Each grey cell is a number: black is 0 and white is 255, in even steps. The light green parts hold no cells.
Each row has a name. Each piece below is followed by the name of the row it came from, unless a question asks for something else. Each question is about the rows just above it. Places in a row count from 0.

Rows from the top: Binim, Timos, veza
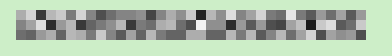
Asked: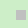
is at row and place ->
Timos, 28
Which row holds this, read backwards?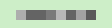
veza
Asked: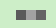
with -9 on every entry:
[ 81 153  91]

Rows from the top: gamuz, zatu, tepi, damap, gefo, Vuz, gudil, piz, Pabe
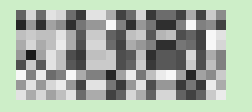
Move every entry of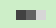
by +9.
[ 75 108 223]
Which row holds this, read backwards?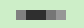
zatu
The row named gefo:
[151  26 162 226 191  78  57 191 191 202  78  88 191  47  88  88  78 214
  78 171 128]
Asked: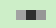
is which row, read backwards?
zatu
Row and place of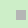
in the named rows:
tepi, 14
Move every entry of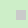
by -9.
[193]
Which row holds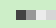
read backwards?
piz

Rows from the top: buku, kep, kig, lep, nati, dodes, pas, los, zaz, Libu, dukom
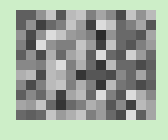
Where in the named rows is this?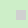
nati, 11
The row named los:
[136  75 127 186 196 127 175 127  53 186 117 105  75  95]
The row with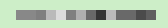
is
dodes
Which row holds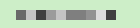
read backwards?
lep
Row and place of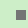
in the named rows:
los, 10

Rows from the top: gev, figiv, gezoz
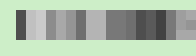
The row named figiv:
[ 78 192 202 140 168 149 111 180 180 120 120 111  78  90  66 120 158 149]
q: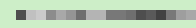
gev
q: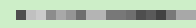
gezoz
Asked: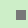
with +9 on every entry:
[129]
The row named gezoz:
[ 78 192 202 140 168 149 111 180 180 120 120 111  78  90  66 120 168 168]
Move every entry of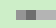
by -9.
[140 102 171 171]

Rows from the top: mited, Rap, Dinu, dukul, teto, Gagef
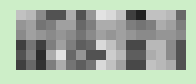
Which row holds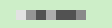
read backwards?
mited
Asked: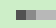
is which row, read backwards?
dukul
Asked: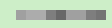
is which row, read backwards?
Rap
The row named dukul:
[ 63 116  63 126 160 126  94 104 217 193 160  72  72 184 184 138  82]
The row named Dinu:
[138 160 149 138 149 138 116 138 160 149 160 149 138 138 149 149 138]
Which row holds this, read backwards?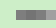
Rap
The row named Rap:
[149 160 116 126 160 160 104 126 172 172 160 126 116 126 172 160 126]

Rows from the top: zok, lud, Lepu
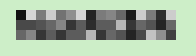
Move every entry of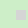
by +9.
[222]
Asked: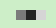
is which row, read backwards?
zok
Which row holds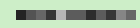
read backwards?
lud
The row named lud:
[ 73  73  83 103 134  54  92  45  92  92 182  54 103  83  36 103]
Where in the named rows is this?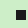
zok, 11

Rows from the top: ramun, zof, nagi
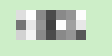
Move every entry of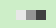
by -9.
[222 140  56]
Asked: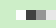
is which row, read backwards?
zof
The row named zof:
[117 231 149  65 253 161 231]
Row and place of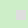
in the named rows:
ramun, 0
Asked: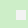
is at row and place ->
nagi, 1
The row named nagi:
[210 243 137  76 137 149  88]

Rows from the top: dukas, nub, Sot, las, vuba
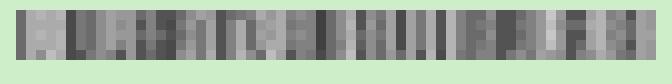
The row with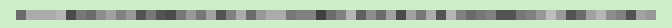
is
las
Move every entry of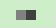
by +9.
[138  73]
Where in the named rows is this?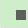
las, 34

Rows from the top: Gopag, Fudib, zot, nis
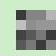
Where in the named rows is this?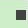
zot, 0
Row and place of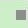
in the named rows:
Fudib, 1
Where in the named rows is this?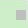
Fudib, 0

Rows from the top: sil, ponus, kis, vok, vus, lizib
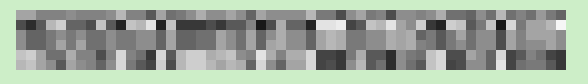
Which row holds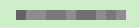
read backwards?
kis
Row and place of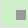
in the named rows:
sil, 52
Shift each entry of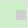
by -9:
[197]
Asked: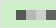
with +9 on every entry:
[ 98 192 215 109]
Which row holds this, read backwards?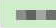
kis
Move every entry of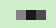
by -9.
[121  15  68]
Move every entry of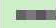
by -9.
[ 91 112  80 112]

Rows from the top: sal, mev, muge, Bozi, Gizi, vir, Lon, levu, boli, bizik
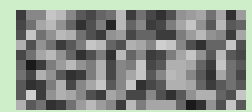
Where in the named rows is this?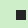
mev, 9
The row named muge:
[ 80 197 113 146 185 176 113  80  60 146 156  71 101 101  60  60 125 156
 185 146 135  60 166]
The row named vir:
[101  26  60 125 156 185 146 125 176  71 135 125 197  71  89 176 176 166
 101  60 197 113  89]
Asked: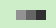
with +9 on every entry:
[155 110  58]
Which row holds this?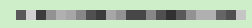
boli
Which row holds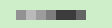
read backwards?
muge
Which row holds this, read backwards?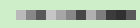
Lon

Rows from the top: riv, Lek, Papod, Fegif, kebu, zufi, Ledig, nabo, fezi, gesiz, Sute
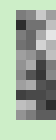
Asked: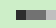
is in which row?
Lek
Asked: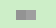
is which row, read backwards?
kebu

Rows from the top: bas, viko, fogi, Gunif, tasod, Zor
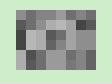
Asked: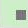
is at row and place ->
Zor, 5
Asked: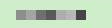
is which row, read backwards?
fogi
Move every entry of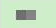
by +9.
[120 141]

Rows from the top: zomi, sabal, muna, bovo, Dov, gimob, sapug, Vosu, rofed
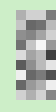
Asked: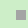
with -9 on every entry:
[155]
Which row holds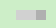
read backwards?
zomi

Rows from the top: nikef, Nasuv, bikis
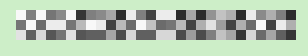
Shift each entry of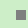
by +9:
[136]
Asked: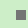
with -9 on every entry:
[108]
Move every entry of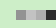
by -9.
[138 185 166  35]

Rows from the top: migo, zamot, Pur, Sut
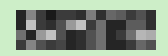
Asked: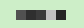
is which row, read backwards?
zamot
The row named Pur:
[112  37 153 193  81  37  47  81 112  37  59 112 182 172]
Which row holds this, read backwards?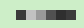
zamot
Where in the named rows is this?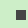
Sut, 4
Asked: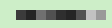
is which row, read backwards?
Pur
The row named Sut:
[ 59 133  81  59  69  37  47  81 112  37  37  59 103  81]

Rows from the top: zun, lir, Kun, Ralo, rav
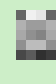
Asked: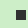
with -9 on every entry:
[39]
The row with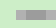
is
lir

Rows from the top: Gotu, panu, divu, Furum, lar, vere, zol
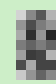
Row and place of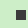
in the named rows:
lar, 1
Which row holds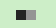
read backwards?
divu
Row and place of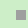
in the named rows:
lar, 0
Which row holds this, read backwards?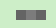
Furum

